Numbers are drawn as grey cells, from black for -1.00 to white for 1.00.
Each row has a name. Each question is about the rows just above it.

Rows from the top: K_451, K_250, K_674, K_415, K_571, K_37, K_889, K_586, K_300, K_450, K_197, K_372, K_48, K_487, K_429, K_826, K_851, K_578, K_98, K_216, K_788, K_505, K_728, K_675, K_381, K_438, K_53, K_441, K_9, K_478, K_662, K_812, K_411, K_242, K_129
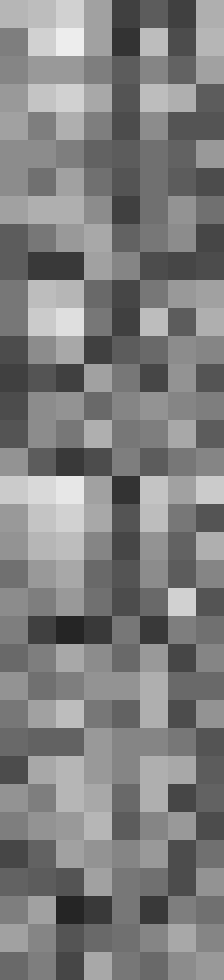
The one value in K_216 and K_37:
[-0.23]
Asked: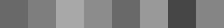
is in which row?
K_675
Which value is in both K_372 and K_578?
[0.59]
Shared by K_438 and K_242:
[0.26]
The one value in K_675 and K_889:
[0.10]
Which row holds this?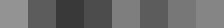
K_851

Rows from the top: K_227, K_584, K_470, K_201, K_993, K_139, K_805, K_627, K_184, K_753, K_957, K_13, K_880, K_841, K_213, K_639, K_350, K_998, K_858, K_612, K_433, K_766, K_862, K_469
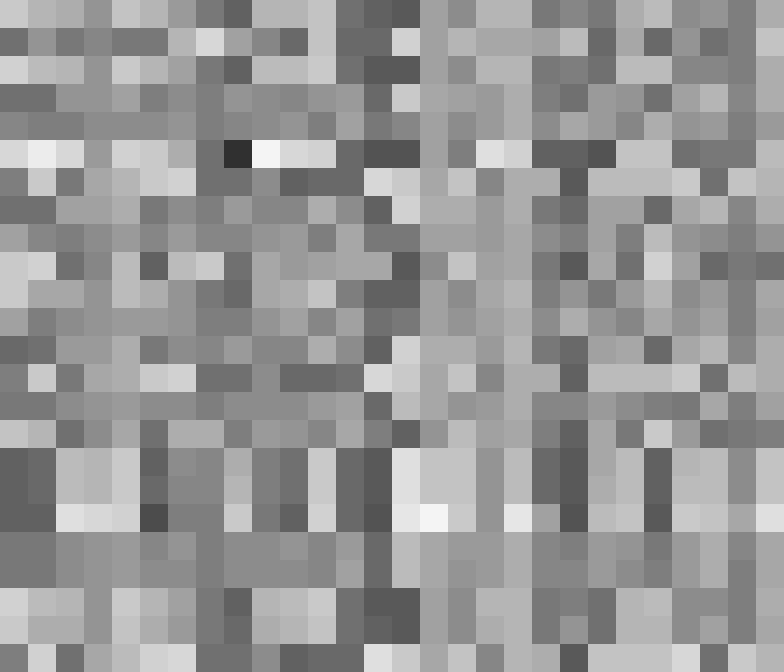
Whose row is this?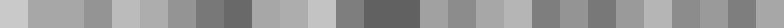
K_957
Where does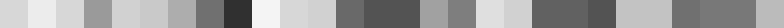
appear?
K_139

